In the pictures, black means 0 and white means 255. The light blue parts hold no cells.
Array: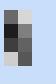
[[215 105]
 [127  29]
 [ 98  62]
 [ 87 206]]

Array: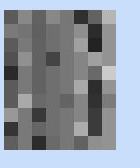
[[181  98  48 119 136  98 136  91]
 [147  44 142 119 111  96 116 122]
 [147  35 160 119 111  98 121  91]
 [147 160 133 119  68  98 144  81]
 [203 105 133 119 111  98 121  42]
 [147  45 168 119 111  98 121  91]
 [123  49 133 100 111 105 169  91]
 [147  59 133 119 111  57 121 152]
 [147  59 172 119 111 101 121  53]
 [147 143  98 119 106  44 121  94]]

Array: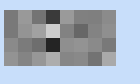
[[139 127 128 154  58 116 153 121]
 [143 131 103 130 205 161 148 121]
 [121 138 147 143  36 110 123 138]
 [169 115 137 134 173 151 132 147]]

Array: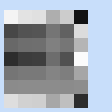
[[ 18 204 174 224 227 244]
 [220  97 117  85  83  71]
 [181 118 128 111 110 104]
 [251  81 109  62  60  45]
 [166 126 132 121 121 117]
 [141 139 140 140 140 139]
 [ 44 191 167 207 209 222]]

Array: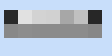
[[ 39 192 167 209 211 225  41]
 [135 140 140 139 139 141 136]]

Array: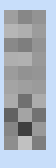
[[147 135 159]
 [156 175 182]
 [147 126 137]
 [153 177 175]
 [149 146 156]
 [155 159 164]
 [172 112 171]
 [114 164  98]
 [153  63 133]
 [126 193 142]]

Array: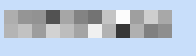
[[168 206 159 252 196 115 131 166  82 146 149 174]
 [142 128 176  55 178 240 164 189 210 157 194 180]]
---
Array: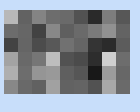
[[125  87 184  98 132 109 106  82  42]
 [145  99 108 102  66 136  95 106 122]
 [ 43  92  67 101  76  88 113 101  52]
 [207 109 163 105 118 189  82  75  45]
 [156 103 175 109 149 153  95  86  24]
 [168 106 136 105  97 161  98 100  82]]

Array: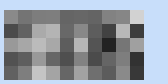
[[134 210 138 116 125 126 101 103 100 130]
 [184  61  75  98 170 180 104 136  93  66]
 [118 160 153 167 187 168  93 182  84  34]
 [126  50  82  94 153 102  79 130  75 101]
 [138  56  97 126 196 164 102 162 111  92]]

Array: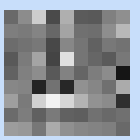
[[128 143 105 140 205  74 175  91  89]
 [142 184 126 122 132 103 164 112 110]
 [120 114 108 114 120  72 135 117  97]
 [ 90 120  89 123 164  68 224 117 102]
 [140  21  98 128 141  89 130 101 125]
 [112 171 135 132  36 114  39 145 134]
 [139  47 159 122 209 242 214 179 146]
 [105 112 107 125  96 122  97  94 113]
 [127 105 156 152 119 171 144 135 131]]

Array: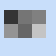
[[117 128  52]
 [102 196 148]]

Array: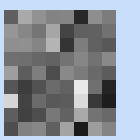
[[142 124  95 169 146 131 133  40]
 [ 97 113 150 135 117 166  68  96]
 [ 97  88 143 144 133 180  52 125]
 [114 137 112 111 103  99 115 134]
 [105  92 158  93 126  77 137 123]
 [112  36  86  61  82 107  98 233]
 [ 57  29 213  67 107  89  92 218]
 [115 105  94  65  78 120  98 169]
 [157 132  78 129 135  96 163  26]]

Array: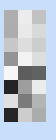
[[236 194 174]
 [233 217 173]
 [221 205 199]
 [243 221 148]
 [ 93  98 246]
 [158 235  36]
 [123 180 224]
 [205 172  37]]
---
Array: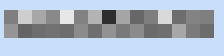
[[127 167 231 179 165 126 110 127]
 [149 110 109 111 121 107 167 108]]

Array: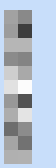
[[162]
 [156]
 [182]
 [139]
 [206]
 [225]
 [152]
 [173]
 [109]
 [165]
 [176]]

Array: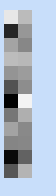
[[231]
 [ 37]
 [164]
 [188]
 [148]
 [ 82]
 [  1]
 [118]
 [163]
 [133]
 [ 10]
 [ 87]]

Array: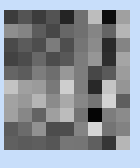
[[ 60  60  36 189 160]
 [142  92 103 133 181]
 [ 74  77  78 139 132]
 [ 66 104  88 150 165]
 [101 125 152  71 156]
 [195 155 206  40 149]
 [162 181 169 116  94]
 [161  99 188   5 139]
 [ 91 145  77 213 130]
 [ 96  94 118  95 182]]

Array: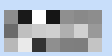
[[140 254 143 141]
 [107 203 175 153]
 [184  51 127 196]]

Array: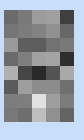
[[107 156  63]
 [118 130 103]
 [154  93 120]
 [107 161  46]
 [176  41 169]
 [ 90 140 111]
 [125 225 124]
 [120 191  99]]
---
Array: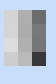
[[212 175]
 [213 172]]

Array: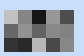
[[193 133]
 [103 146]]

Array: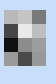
[[185 196]
 [ 70 233]]

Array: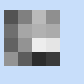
[[ 83 128]
 [111 166]]

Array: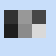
[[ 50 152]
 [ 30 139]]

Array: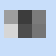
[[157  60]
 [214  77]]
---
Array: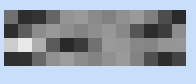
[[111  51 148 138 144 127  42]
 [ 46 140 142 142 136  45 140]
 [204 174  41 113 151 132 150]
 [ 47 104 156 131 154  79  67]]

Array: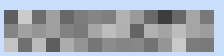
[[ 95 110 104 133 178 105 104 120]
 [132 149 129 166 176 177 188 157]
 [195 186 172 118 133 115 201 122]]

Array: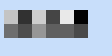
[[196 205 233]
 [110 150  97]]

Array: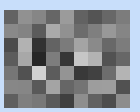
[[ 99 134 155  84 124]
 [137  91 145 127 133]
 [ 76  50 123 138 124]
 [ 92  38  54 179 103]
 [118 209 148  65 180]
 [135  89 102 157  81]
 [ 95 120  63  97 141]]

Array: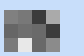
[[128  59]
 [102 106]
 [122 105]]

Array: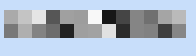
[[170 229 160 248  69 112 186]
 [120 131  34 162  43 129 134]]

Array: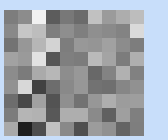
[[125 241 120 193 173]
 [137 189 142 143 131]
 [115 182 125 149 140]
 [162 226 127 186 124]
 [140 170 141 104 177]
 [146  66 137 114 134]
 [109 161 143 151 156]
 [124 178 174 138 159]
 [169  77 137 156 100]]

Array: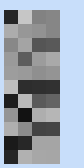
[[ 38 130]
 [172 146]
 [136  85]
 [154 156]
 [157 143]
 [190  47]
 [ 30  90]
 [148 174]
 [175  67]
 [ 26 165]
 [ 37 167]]
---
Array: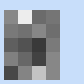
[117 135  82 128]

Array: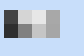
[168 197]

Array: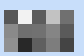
[112 133  95]

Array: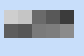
[ 59 125]

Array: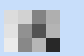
[175  82 136]

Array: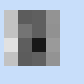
[147  95  94 194]

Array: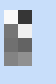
[ 54 117]
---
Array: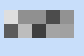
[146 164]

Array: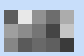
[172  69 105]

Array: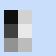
[210  65]

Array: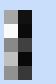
[ 17 250]

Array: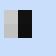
[ 17 193]

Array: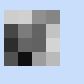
[133  99 101  81]

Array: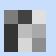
[223 188  52]
